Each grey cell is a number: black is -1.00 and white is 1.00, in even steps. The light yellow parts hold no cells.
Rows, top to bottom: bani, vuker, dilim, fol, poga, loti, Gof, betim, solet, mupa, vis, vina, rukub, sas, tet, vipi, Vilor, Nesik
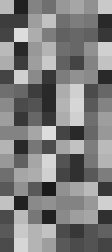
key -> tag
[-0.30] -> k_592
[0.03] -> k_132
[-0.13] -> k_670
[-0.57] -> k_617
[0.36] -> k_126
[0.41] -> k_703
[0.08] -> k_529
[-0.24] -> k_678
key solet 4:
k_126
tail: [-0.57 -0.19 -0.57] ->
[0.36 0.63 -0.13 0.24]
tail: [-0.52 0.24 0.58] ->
[-0.24 -0.47 0.03 0.52]

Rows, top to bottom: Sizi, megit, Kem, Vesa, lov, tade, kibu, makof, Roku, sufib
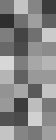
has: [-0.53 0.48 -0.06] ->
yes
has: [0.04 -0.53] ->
yes
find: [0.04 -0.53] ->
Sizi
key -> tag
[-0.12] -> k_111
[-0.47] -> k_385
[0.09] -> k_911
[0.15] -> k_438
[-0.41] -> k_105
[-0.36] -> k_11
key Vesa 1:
k_105
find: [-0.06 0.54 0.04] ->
Sizi
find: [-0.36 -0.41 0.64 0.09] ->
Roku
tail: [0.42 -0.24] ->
[0.20 0.20]

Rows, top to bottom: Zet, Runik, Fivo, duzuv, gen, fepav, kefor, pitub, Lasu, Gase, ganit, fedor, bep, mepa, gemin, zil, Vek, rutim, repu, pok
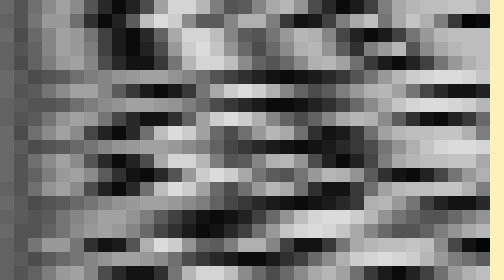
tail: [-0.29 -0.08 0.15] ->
[0.26 0.20 -0.08 -0.45 -0.68 -0.85 -0.85 -0.62 -0.23 0.26 0.60 0.72 0.60 0.37 0.04 -0.23 -0.40 -0.23 0.04 0.32 0.43 0.37 0.09 -0.29 -0.62 -0.85 -0.91 -0.73 -0.56 -0.18]
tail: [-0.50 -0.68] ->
[-0.85 -0.91 -0.85 -0.73 -0.50 -0.18 0.15 0.48 0.66 0.72 0.72 0.60 0.43 0.15 -0.08 -0.23 -0.34 -0.34 -0.18 -0.02 0.15]
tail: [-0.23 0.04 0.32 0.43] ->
[0.37 0.09 -0.29 -0.62 -0.85 -0.91 -0.73 -0.56 -0.18]
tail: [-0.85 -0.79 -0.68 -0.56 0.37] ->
[0.43 0.20 -0.08 -0.50 -0.73 -0.85 -0.85 -0.68]

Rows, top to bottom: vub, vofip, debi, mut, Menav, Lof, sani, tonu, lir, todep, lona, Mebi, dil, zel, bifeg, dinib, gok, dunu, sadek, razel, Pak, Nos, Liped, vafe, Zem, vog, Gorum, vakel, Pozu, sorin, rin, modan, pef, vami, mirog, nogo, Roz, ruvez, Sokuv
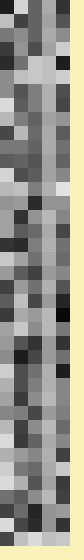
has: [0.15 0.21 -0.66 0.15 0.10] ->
no
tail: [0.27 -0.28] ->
[-0.17 0.33 -0.44]

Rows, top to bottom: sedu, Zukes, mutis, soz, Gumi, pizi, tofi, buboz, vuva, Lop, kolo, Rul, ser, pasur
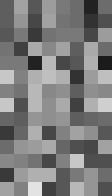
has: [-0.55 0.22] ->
yes
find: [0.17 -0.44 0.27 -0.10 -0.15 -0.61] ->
Zukes
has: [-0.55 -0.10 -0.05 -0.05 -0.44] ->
yes

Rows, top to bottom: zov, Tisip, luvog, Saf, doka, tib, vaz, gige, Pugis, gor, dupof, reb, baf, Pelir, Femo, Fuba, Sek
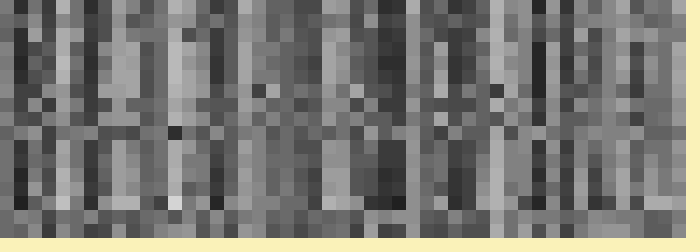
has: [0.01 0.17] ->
yes
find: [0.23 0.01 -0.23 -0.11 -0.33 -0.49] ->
baf
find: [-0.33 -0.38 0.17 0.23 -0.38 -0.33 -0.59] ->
luvog
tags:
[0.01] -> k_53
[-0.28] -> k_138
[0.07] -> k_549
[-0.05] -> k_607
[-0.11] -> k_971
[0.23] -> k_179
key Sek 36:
k_971

